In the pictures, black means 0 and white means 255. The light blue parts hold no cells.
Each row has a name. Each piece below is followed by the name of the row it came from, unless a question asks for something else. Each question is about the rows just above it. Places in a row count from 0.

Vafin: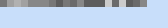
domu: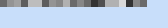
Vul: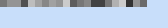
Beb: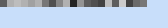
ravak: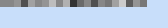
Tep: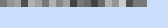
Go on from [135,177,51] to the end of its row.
[106,135,80,135,119,161,203,93,148,119]
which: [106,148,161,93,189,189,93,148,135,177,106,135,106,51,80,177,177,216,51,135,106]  domu
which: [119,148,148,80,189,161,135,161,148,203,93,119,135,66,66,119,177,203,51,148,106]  Vul
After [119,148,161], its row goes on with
[80,177,161,119,177,135,161,66,119,106,66,106,177,148,203,80,119,119]

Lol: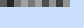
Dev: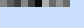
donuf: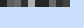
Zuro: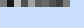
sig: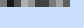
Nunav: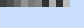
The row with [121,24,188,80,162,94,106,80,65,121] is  Zuro
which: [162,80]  Lol
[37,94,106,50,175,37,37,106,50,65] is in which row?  donuf
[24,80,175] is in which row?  sig

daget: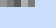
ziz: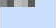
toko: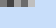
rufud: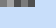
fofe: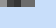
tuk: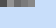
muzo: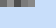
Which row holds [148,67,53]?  fofe
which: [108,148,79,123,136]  muzo
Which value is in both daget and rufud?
[123]
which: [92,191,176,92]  ziz

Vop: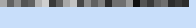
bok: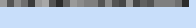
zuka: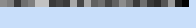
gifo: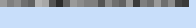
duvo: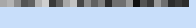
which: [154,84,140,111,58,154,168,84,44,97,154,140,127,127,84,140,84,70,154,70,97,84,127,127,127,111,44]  bok
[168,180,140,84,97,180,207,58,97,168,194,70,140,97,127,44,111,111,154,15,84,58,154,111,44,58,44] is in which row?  duvo

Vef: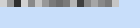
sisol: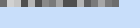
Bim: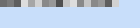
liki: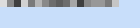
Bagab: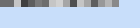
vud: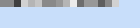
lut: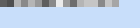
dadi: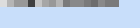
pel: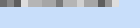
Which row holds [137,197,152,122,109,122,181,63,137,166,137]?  Vef
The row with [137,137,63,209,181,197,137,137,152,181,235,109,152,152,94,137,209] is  vud
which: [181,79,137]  sisol
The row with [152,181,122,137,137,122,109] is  dadi
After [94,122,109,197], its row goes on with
[209,166,79,197,166,94,152,181,137]
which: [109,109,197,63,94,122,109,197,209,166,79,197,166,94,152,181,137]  Bagab

